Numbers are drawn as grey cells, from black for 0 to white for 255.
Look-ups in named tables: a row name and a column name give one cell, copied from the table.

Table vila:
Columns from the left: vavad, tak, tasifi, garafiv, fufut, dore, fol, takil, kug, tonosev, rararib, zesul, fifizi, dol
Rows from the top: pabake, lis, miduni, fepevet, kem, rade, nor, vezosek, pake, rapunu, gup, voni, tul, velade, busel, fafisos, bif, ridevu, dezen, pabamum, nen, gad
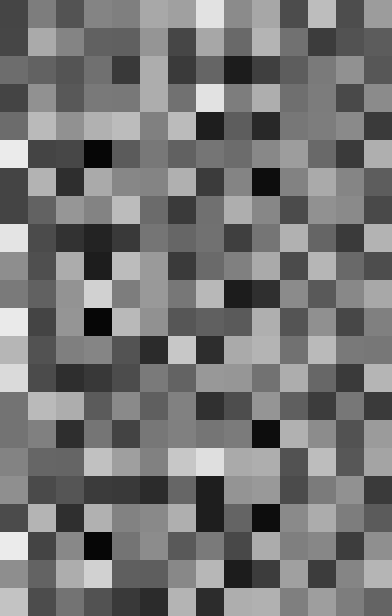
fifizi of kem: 138
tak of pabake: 125
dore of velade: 122
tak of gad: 76
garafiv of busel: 91
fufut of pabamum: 116
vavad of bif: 131
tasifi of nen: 173
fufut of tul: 83
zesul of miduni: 122
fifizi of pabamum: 61
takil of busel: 48
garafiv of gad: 82
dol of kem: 58
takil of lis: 167
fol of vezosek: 58
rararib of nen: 160
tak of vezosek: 98

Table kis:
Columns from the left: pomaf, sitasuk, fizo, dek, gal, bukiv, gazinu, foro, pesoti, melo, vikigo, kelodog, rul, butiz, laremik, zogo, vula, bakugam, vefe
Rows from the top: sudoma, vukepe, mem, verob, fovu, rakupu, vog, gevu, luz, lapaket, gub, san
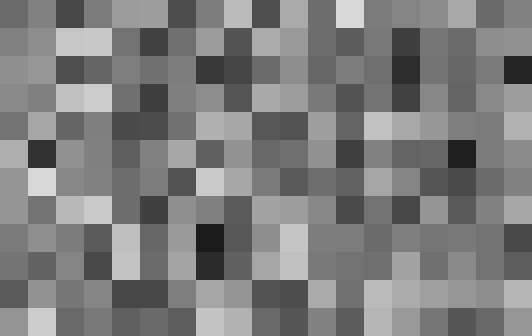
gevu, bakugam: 130
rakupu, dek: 128
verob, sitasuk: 128
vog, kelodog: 110
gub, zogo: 159
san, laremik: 153
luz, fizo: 123
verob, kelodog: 121
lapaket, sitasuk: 98
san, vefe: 150
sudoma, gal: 155
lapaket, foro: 43
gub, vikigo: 77
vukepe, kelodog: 109
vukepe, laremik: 62

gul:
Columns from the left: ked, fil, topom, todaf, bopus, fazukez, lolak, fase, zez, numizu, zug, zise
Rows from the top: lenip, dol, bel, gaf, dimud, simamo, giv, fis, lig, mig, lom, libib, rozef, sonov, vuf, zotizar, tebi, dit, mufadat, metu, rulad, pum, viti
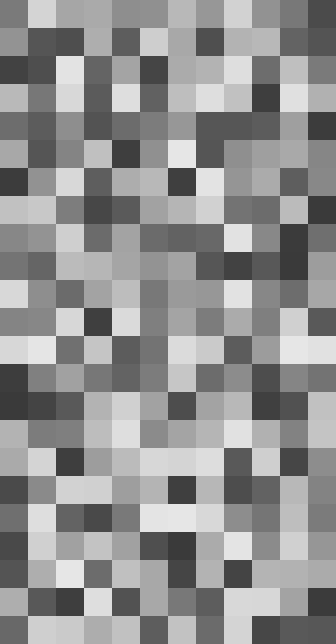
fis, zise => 58
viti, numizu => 71
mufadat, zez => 141
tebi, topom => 62
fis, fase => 209
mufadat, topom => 99
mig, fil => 101
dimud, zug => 159
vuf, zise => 193
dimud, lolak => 151
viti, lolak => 194
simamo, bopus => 62
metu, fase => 171

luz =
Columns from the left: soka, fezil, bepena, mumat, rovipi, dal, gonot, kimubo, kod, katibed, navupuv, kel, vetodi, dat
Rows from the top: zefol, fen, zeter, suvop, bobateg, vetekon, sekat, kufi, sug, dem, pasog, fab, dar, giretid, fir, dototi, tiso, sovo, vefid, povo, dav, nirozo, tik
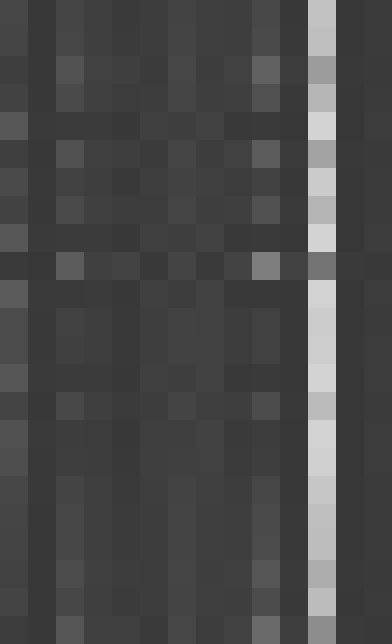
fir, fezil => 56
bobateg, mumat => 59
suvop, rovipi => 60
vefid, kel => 190
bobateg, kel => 211
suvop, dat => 59
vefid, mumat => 63
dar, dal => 62
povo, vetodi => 56
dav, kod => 64
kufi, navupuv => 58
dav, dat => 58
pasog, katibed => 57
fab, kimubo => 65
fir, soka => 68
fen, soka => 69
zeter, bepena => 82
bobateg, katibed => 58
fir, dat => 59
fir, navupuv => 57

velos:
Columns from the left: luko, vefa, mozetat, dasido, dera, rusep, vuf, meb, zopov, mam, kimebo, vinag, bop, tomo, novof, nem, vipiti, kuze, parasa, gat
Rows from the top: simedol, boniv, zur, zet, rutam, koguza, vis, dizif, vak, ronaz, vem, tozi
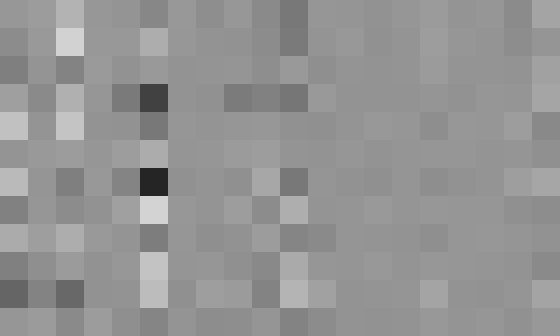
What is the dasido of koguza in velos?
150
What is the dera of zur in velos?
146
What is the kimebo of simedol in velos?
120
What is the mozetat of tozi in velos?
138
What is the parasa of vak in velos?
149
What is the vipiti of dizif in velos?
150
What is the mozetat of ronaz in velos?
155
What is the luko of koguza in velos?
148
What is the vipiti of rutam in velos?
151
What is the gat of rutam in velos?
137
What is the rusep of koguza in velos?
172
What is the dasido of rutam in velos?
147
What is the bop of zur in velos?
148
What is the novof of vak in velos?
147
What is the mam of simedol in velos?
138
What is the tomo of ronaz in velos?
152
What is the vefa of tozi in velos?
155

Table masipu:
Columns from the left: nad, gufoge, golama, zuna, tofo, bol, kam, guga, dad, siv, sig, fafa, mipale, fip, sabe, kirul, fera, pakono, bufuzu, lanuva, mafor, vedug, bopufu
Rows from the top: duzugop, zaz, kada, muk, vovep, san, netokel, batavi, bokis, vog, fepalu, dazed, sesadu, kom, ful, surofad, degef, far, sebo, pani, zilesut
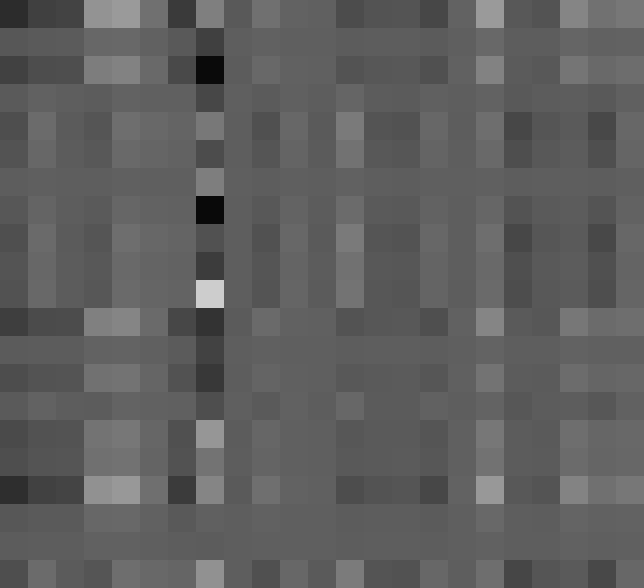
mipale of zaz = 92
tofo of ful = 99
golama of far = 68
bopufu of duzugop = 119
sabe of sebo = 93
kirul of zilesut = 103
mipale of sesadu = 93
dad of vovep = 94
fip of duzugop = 83
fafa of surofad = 95
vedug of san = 79
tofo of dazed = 133

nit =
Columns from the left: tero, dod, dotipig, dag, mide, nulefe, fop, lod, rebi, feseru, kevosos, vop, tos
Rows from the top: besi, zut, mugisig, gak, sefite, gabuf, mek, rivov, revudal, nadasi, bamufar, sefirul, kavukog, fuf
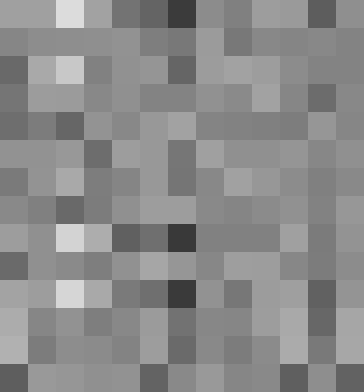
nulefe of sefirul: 155
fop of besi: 59
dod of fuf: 153
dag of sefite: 147
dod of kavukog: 124
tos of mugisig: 131
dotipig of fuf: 150
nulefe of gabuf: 152

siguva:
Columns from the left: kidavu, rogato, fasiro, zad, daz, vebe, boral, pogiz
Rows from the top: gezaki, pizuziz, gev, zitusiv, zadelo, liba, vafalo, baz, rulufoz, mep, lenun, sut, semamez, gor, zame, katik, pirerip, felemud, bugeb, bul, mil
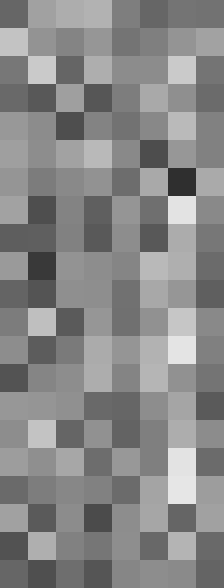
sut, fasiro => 90
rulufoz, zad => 89
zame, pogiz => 90
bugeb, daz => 141
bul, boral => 180
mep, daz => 133
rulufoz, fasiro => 129
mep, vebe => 185
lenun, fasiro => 143
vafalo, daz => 109
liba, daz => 137
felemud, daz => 107

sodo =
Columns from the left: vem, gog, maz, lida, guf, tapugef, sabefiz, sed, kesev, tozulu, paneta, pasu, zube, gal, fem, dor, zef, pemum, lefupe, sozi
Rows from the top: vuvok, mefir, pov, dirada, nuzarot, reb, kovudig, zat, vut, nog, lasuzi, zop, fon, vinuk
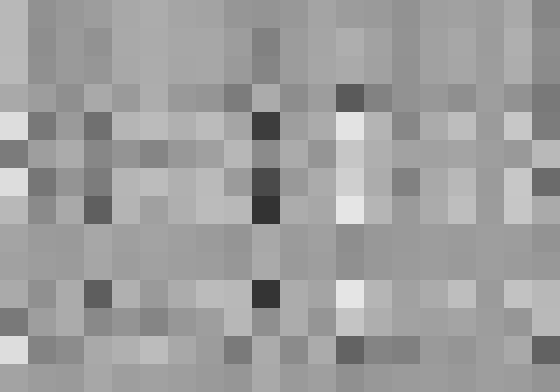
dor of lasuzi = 171
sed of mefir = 167
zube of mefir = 174
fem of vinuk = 155
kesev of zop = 183
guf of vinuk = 158
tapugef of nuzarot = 187
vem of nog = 161

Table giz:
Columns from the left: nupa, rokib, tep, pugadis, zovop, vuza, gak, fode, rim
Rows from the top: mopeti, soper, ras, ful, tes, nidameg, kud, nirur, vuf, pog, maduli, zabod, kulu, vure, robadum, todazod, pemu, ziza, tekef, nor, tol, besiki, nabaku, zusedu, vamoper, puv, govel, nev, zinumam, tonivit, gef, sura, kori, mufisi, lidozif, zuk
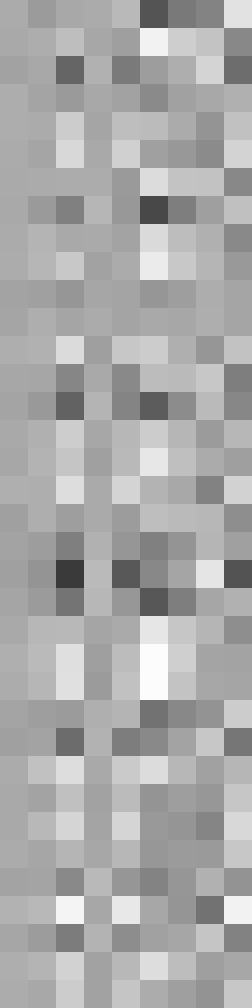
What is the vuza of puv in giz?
114
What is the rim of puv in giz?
204
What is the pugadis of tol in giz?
186
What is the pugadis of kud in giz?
172
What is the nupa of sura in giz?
163
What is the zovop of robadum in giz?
132
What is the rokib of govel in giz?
163
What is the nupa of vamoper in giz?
172
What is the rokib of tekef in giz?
174
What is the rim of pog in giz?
153
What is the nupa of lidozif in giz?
174
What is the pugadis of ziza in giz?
170

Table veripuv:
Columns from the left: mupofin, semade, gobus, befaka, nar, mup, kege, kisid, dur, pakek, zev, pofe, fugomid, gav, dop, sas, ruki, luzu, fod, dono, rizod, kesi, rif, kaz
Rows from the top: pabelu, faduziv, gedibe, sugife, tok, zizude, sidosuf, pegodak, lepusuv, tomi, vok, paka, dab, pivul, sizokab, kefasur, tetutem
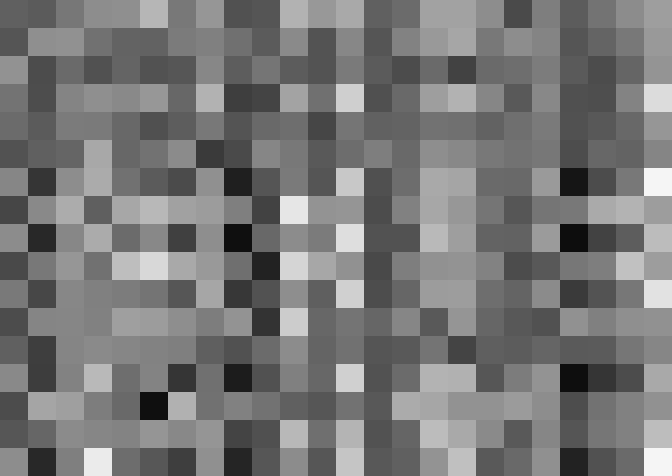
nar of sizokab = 105
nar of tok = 104
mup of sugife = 151
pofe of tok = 70
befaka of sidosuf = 171
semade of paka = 133
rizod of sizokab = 77
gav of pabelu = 96
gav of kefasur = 82
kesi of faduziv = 100
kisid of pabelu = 150
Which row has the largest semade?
sizokab

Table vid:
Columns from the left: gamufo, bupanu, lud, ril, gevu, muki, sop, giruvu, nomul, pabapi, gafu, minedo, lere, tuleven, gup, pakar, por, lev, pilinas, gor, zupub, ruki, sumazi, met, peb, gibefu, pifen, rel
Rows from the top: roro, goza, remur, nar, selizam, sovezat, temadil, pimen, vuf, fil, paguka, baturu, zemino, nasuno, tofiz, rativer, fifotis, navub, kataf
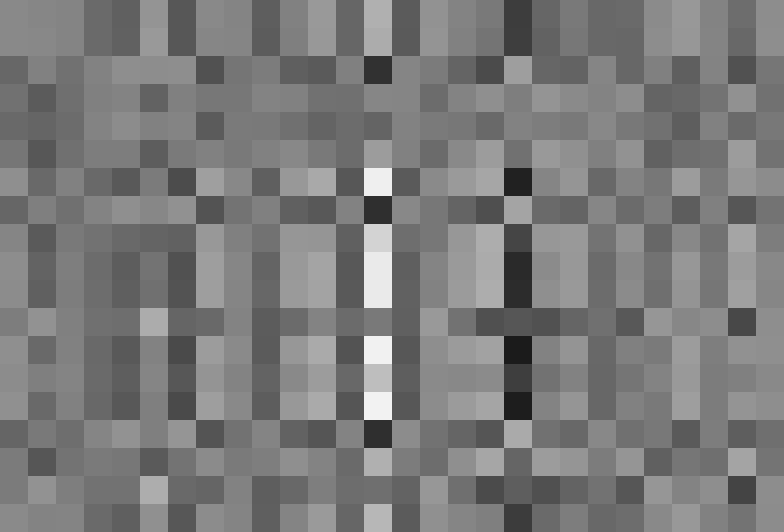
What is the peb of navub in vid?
131
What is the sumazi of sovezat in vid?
146
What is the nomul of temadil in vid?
136
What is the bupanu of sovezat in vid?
87
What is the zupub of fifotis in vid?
149
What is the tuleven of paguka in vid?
234
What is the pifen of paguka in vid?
160
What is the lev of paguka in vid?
173
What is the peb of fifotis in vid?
118
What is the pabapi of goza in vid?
92
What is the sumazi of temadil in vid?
131
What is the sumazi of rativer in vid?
112
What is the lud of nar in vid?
111
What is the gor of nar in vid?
148
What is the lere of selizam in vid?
108
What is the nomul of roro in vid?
132
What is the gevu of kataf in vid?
95
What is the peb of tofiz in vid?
158
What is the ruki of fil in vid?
107
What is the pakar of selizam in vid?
122
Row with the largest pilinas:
rativer

